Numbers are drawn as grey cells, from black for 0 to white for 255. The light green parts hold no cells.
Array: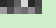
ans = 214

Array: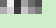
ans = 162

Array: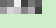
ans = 64

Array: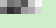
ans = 86

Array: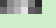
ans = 195

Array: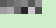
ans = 133
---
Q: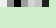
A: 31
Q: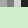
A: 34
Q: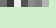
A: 180
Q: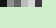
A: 60
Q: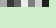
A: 31
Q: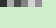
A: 146
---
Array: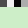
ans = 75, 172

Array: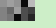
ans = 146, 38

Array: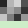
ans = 37, 151

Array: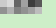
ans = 203, 189

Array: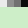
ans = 235, 11

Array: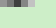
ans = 149, 194
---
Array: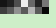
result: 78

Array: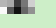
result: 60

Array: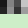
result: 75

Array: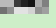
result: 58

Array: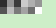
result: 59

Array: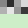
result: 163
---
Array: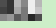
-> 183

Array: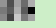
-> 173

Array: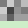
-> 188

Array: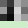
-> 142

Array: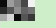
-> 242

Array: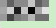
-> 125

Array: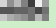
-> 158
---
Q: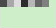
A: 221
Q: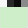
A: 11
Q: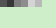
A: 126
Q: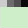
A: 78
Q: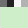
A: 248
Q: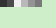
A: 241
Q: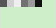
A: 238
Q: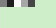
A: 252
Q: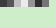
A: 193
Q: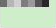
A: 208
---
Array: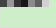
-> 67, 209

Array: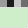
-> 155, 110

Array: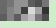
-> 105, 78

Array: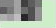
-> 132, 146

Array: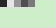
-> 38, 122

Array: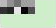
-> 185, 78

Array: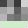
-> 69, 139

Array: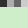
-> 47, 204

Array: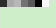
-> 44, 248

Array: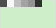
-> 78, 48
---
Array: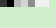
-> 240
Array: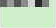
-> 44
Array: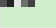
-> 111
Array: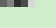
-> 74
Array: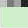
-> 164
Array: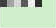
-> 238
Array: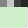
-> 63
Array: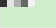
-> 103
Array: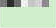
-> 210
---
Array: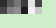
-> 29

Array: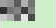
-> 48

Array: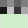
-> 23

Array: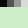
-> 9

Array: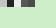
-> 36

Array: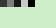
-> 0
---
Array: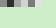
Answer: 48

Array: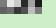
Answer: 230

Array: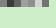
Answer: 58

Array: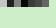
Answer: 33

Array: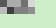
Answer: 172

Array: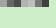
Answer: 103

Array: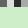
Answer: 222

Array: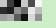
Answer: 60

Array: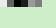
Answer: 98

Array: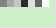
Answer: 168
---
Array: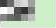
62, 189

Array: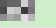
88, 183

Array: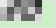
232, 216

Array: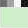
109, 25

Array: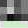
69, 69

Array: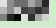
223, 210
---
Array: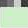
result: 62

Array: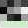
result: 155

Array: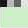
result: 228

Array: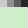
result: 38

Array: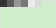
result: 219

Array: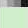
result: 26

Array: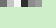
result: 155

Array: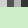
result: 52
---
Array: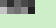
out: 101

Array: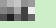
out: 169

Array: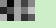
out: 168

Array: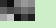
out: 87

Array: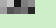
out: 22

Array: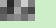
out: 167
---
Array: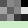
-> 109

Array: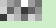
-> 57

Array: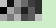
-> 165

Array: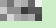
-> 128

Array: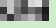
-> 139

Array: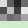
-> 148
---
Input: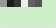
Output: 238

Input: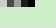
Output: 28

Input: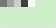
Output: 63

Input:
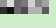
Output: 121

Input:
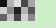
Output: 71

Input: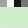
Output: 117
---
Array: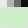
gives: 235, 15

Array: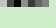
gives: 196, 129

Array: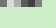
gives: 117, 129

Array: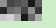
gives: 143, 171

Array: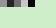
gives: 150, 6

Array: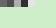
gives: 104, 229

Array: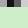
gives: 169, 206
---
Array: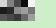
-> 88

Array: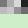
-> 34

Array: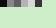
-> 135

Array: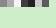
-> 245

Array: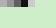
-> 177

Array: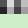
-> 190
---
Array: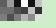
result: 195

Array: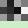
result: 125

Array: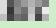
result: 126

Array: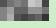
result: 67

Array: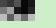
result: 24

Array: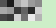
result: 138

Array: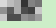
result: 116
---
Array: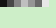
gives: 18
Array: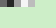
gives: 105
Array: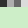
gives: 48
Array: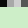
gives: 9
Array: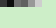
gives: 55
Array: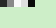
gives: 39
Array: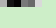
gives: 177
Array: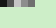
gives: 20
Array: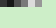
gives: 53
